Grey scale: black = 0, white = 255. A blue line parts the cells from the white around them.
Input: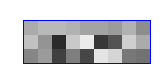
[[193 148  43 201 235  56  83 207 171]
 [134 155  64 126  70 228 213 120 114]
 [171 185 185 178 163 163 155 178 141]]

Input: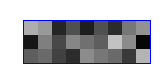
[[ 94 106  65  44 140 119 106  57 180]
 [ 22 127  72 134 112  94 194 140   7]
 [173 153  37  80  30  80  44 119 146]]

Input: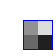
[[104  32]
 [145 220]]

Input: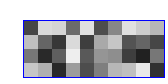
[[119  41  95 238  89 149 142  62  33 119]
 [191 101  55 218  62 169 198  83 101  70]
 [198 176  41 156  77 127 183 191 232  49]
 [ 70 218 212 107 224  77 135 224 205 183]]

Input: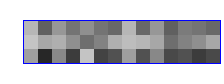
[[159  39 136  60 196  67  81 159  81 136  73  81  60  73]
 [182  96 151 116 143 116 104 182 104 151  96 123 116 104]
 [196 167 175 143 110 130 175 189 182 167 110 130 143 167]]

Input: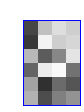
[[163  48 107  85]
 [178  77 128 147]
 [184  92 135 228]
 [ 70 192 222 206]
 [100 236 249 114]
 [ 56 243 206 214]]

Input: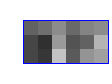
[[ 70  48 154  83  98 180]
 [ 70  55 195  90 148 160]
 [ 98 111 140 105 132 140]]
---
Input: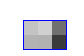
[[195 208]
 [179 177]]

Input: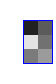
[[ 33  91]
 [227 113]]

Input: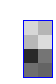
[[215 181]
 [183 220]]

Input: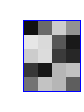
[[ 17 106]
 [230 218]]

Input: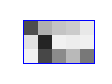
[[ 77 176]
 [225  36]]

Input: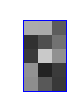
[[171 170]
 [ 49  79]]

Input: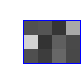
[[ 81  85]
 [210  51]]

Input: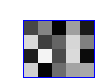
[[ 71 132]
 [217  63]]

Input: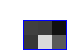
[[ 64  61]
 [ 55 218]]
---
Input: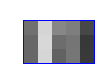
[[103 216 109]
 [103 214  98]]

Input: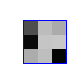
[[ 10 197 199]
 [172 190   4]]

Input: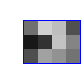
[[ 24  50 195]
 [ 79 161 146]]

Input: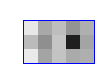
[[187 143 197]
 [234 164 195]]

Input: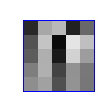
[[ 83 196  10]
 [ 92 175  26]]

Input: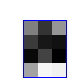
[[59 23 17]
 [ 9 67  1]]

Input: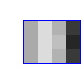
[[170 220 191]
 [170 220 178]]

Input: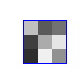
[[ 63 171 229]
 [ 45 240 145]]

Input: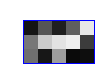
[[119 203 227]
 [111  23 157]]
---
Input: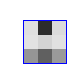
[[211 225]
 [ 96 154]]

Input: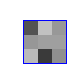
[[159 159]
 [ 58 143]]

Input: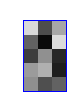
[[ 10 219]
 [144  39]]

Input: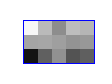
[[166 159]
 [ 96 145]]

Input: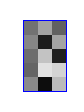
[[ 28 163]
 [195  31]]

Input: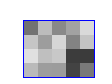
[[157 214]
 [191 200]]
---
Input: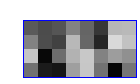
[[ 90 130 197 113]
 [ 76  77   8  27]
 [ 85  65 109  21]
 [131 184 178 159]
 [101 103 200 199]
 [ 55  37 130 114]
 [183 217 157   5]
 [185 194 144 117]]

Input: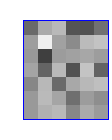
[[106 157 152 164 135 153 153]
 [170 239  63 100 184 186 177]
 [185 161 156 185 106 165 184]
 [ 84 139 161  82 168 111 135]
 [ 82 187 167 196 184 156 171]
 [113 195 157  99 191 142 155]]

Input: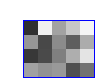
[[ 48 150  56 161]
 [240  72  74 146]
 [162 139 127 153]
 [199  94 174  80]
 [245 172 228 114]]

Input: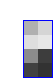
[[176 222 140  65]
 [213 231  61  50]]

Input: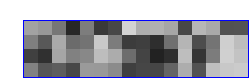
[[162 127  64 130]
 [152  88  48  86]
 [119 170 166  93]
 [ 39 107 129  71]
 [125 115 136 154]
 [ 57 201 189 153]
 [ 71 124 172 139]
 [211  60 109  63]
 [174  63  68  70]
 [177  46  34  70]
 [166 112  46 100]
 [ 71 181 190 173]
 [182  77  53  82]
 [169 116 124 191]
 [ 82 207 208 200]
 [ 83 189 195 203]]

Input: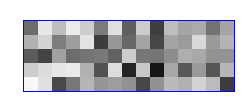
[[108 177  91 205 248]
 [231 211  67 220 224]
 [190 126 161 231  72]
 [236 158 108 234 119]
 [205 227 116 177 182]
 [123  61 121  81 150]
 [224 151  97 221 157]
 [ 95 103 204  36 146]
 [204 165 119 201  70]
 [ 63  70 116  21 146]
 [190 164 141 168 186]
 [165 155 174  88 177]
 [170 217 168 154 211]
 [115 154 147  86 187]
 [164 180 148 181  60]]
